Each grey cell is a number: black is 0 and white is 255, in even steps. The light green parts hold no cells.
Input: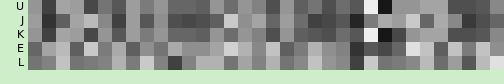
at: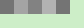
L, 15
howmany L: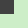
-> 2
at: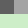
J, 3

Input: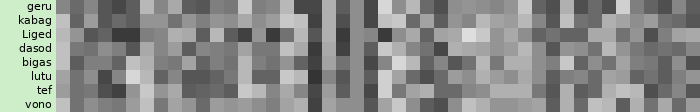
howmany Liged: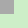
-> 7
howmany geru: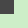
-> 4
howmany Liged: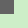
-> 5
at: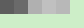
tef, 38
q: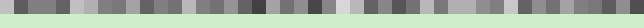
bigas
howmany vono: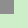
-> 6
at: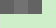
Liged, 35

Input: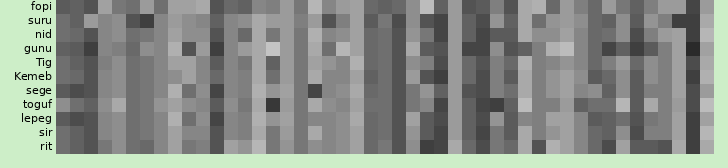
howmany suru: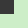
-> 0
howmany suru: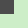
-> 2

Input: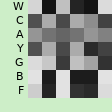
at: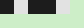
B, 2
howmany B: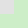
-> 3

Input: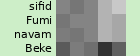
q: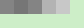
sifid
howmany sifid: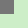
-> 1

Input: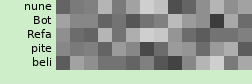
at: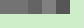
beli, 4
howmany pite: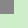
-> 2

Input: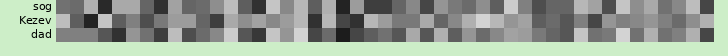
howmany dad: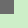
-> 3
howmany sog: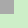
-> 3
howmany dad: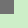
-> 5
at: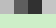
sog, 13

